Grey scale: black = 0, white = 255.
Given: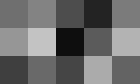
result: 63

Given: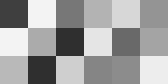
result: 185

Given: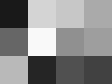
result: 185

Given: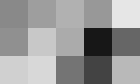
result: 208

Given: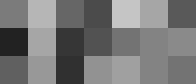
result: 96

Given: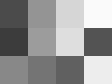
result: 136

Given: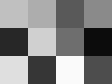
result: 223

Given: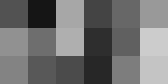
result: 131

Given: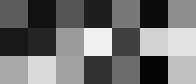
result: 169
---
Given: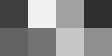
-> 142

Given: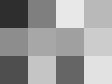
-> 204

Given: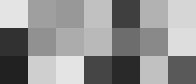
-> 221

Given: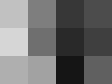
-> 63

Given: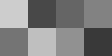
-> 57

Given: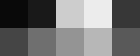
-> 89

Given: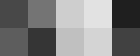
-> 65
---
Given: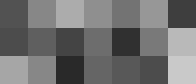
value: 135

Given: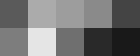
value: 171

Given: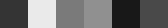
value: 234

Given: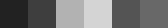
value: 62

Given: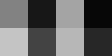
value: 23

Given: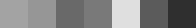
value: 150

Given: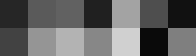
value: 90
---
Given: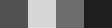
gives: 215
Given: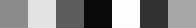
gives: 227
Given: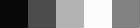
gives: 76
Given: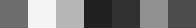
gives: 245
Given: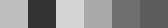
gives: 51
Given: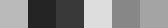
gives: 36
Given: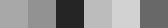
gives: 146
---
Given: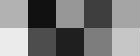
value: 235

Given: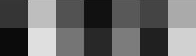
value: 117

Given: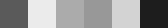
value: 235

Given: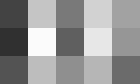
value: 83

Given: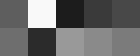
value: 110

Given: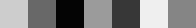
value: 4

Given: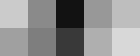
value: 160

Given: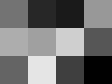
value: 86
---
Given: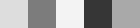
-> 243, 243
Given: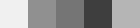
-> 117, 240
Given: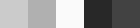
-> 250, 250
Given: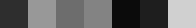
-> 131, 208
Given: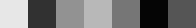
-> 184, 231
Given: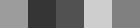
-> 81, 206
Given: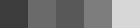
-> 88, 215
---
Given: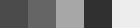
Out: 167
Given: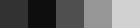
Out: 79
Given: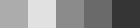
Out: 139
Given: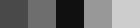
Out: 16
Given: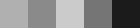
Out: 203
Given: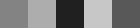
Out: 32
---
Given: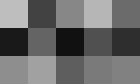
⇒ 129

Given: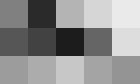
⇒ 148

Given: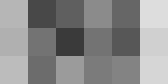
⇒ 214

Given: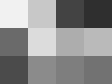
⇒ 114

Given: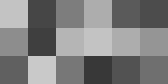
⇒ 111

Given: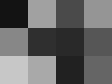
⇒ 101

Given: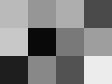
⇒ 236

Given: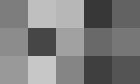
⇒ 84

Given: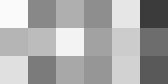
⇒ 89
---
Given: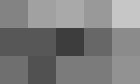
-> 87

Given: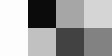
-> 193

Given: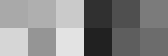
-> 149

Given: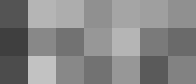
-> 136

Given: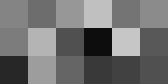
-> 180

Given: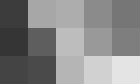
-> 94

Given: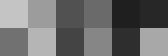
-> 181
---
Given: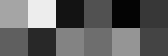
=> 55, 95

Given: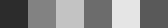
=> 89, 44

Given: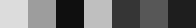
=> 30, 220

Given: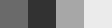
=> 235, 106

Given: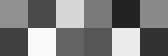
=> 137, 65

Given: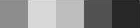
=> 40, 141
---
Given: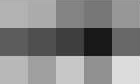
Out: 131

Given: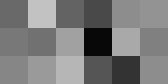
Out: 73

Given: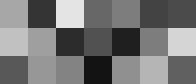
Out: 125

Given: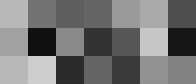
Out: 153

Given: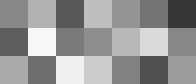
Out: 148

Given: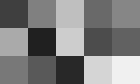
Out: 191
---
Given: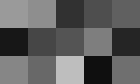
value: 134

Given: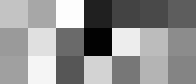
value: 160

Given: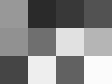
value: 69

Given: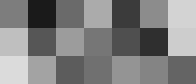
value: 219

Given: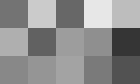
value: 136

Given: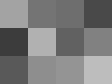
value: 89
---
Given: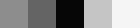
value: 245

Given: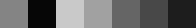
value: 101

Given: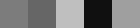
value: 159

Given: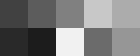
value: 172

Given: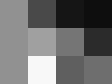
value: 145

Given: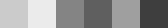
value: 159

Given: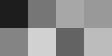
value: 132

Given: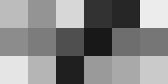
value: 38

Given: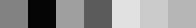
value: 225

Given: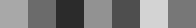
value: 78
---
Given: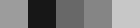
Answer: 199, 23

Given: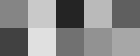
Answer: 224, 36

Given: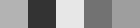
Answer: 231, 51

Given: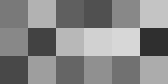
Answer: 215, 47

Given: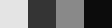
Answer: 228, 12

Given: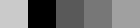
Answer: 202, 0

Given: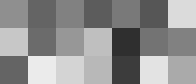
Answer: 235, 47

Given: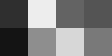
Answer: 237, 20
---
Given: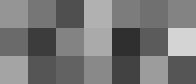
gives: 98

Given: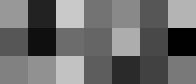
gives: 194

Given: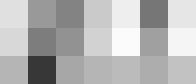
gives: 167

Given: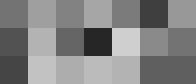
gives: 173

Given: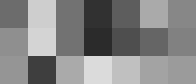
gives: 170

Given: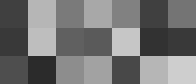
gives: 141

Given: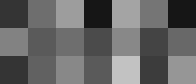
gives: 136
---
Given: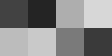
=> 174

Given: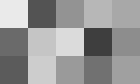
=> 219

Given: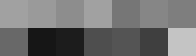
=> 141

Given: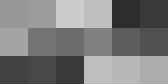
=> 108

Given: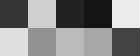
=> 34

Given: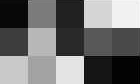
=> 41
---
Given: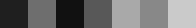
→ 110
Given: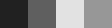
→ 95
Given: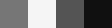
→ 245
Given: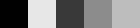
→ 231
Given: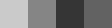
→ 133
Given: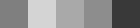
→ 212
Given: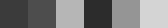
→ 77
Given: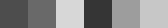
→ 105
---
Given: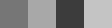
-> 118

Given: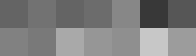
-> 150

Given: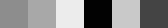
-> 236

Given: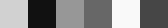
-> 151

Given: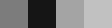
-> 124

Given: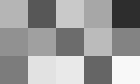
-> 226

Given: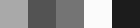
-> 83

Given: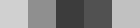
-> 143
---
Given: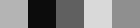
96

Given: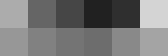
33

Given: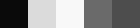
248

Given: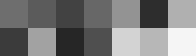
147

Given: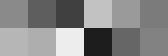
194

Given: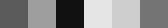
229
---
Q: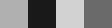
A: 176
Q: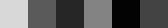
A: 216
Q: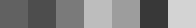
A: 97
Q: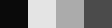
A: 10
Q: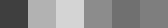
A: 63
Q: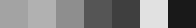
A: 163
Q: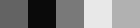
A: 99
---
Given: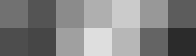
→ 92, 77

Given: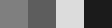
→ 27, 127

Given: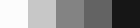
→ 22, 252

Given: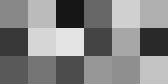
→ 175, 89

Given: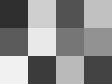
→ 193, 241

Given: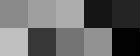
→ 36, 192

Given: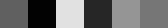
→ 118, 96
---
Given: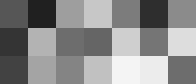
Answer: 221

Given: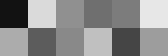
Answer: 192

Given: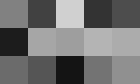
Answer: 172

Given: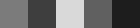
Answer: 96

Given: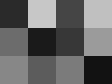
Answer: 155

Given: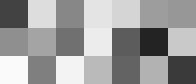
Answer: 236

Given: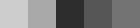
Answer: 115

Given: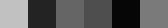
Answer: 101

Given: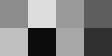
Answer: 168
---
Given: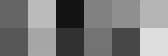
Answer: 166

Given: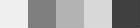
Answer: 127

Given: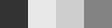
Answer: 232

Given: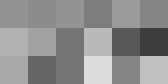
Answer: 102

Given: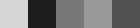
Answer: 29

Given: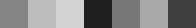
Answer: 189

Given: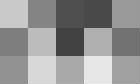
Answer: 215

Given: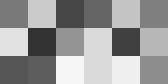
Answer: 93
